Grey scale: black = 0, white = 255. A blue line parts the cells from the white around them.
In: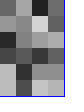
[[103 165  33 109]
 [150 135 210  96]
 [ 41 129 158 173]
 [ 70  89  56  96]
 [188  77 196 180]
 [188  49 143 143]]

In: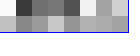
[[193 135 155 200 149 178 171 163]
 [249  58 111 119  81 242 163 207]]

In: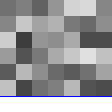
[[134 199 163 177 120 106 142]
 [ 90 184 142 106  90 113 163]
 [113 126  98 149 211 217 134]
 [155  83 120 170 199 224 192]
 [192  69 113 126 184  83  75]
 [205  61 149 142 170  75  75]]

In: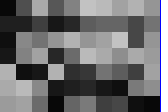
[[170 186 136  23  31  39  23  15 122 142]
 [155 162 107   8 101 122  63  71  15   8]
 [ 15 136 115 149 178 149 162 194  71 149]
 [ 23 130 162  39 107 186 170 142 170 155]
 [  8  79 170  87 130 194 186 162 178 149]
 [ 31  31  63  23  39  93 101 101  71 115]
 [178  15  23 178  47  55 115  93  63 162]]

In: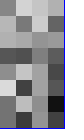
[[134 211 197 177]
 [142 197 162  72]
 [115 189 142  17]
 [177 169 148 154]
 [183 121 204 100]
 [ 86  80 127  92]
 [218  65 162  86]
 [115  59 148  65]]

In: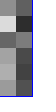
[[102 124]
 [143  96]
 [155  81]
 [163  74]
 [175  66]
 [219  45]]

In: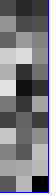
[[205 219 142]
 [ 87 184   3]
 [163 169 184]
 [100 155 129]
 [198 106 142]
 [ 67 100  60]
 [129  87 190]
 [148  74  81]
 [121  54 163]
 [176  47 113]
 [ 74  41  54]
 [226  17  47]]

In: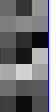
[[169 211 161]
 [126 139 132]
 [112  84  90]
 [106  53 147]
 [ 90  45   7]
 [ 69  21 188]
 [ 61  13  77]]

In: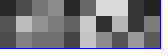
[[ 84 188 145 124  98 202  49 180  55 124]
 [ 76 130 112 112  69 194 138  84 153  90]
 [ 41  76 118 138  41 104 217 217  55  34]]
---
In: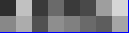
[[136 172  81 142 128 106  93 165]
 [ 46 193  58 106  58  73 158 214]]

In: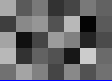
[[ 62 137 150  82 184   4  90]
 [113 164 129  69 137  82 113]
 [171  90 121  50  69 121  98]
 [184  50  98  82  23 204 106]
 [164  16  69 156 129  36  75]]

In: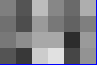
[[ 84  56 204 225  70 147]
 [127  84 188 135 106 174]
 [120 141 168 168  44 154]
 [112  77 154 120  98 127]]

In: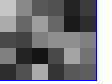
[[ 46  81 171  52  88  94]
 [171 102 158 102  27  46]
 [ 73  67 128 142 142 128]
 [199 136  88  81  34  60]
 [128  34  19  73 165 115]]

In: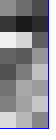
[[129 163 199]
 [ 81 123 191]
 [115 169 155]
 [101  89 149]
 [219 183 135]
 [238 212  95]
 [141 108  74]
 [ 54  27  42]]

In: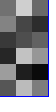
[[ 38 194 151]
 [ 86 187 125]
 [113 207 105]
 [ 57  78  98]
 [131  70  44]
 [157  30  10]]

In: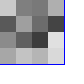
[[167 195 181 217]
 [202 127 121 175]
 [ 89 159 108  68]
 [139  96  60 224]]
